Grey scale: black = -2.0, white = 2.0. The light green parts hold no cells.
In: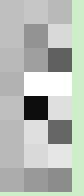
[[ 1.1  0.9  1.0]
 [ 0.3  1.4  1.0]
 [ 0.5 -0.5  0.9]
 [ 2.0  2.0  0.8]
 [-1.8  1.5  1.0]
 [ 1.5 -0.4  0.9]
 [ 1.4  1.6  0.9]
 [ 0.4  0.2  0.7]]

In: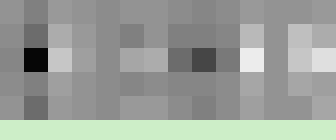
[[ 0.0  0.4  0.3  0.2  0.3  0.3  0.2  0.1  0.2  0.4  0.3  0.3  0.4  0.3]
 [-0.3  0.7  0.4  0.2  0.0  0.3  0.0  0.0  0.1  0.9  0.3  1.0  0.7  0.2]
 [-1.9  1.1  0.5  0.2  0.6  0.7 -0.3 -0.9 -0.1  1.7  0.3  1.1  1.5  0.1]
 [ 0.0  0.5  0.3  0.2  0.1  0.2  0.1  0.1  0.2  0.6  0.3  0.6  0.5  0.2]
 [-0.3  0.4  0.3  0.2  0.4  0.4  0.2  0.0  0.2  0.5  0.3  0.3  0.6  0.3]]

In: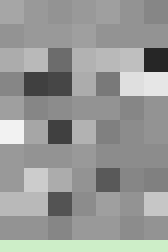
[[ 0.4  0.3  0.4  0.5  0.3  0.1  0.6]
 [ 0.4  0.4  0.5  0.3  0.3  0.3  0.3]
 [ 0.9 -0.3  0.8  0.9  1.0 -1.4  0.7]
 [-1.0 -0.9  0.7 -0.1  1.5  1.6  0.1]
 [ 0.1  0.2  0.3  0.3  0.1  0.3  0.5]
 [ 0.6 -1.0  0.8  0.0  0.2  0.3  1.8]
 [ 0.3  0.3  0.4  0.2  0.2  0.2  0.4]
 [ 1.2  0.7  0.3 -0.6  0.1  0.0  0.4]
 [ 0.9 -0.7  0.2  0.5  0.3  1.1  0.9]
 [ 0.3  0.1  0.4  0.4  0.2  0.3  0.3]]

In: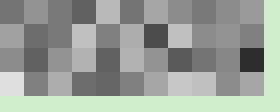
[[ 0.3 -0.1 -0.5  0.9 -0.2  0.6  0.2 -0.1  0.2  0.4 -0.2]
 [-0.3 -0.1  1.0  0.0  0.7 -0.8  1.0  0.2  0.3  0.0  0.5]
 [-0.5  0.3  0.8 -0.5  0.8  0.3 -0.6 -0.2  0.1 -1.3  0.2]
 [ 0.0  0.7 -0.3 -0.4  0.0  0.6  1.1  1.0  0.2  0.6  1.5]]

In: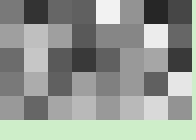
[[-1.2 -0.4 -0.5  1.8  0.3 -1.4 -0.9 -0.1]
 [ 1.0  0.5 -0.6  0.1  0.1  1.7 -0.4  0.5]
 [ 1.1 -0.6 -1.1 -0.5  0.4  0.6 -1.1 -0.3]
 [ 0.7 -0.5  0.5  0.0  0.4 -0.5  1.6 -0.1]
 [-0.4  0.6  0.9  0.4  0.9  1.4  0.3  0.4]]

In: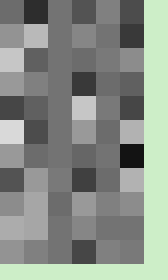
[[-1.3 -0.2 -0.7  0.0 -0.8 -0.3]
 [ 0.9 -0.2  0.1 -0.2 -1.1  0.3]
 [-0.5 -0.2 -0.3 -0.1  0.2  1.1]
 [ 0.0 -0.2 -1.1 -0.3 -0.5  0.4]
 [-0.5 -0.2  1.1 -0.1 -0.9 -0.9]
 [-0.8 -0.2  0.4 -0.3  0.8  1.4]
 [-0.3 -0.2 -0.4 -0.2 -1.7  0.4]
 [ 0.4 -0.1 -1.0 -0.3  0.8 -0.7]
 [ 0.6 -0.3  0.4  0.0  0.2  0.2]
 [ 0.6 -0.2  0.1 -0.2 -0.2  0.7]
 [ 0.0 -0.2 -0.9  0.0 -0.1  0.3]]
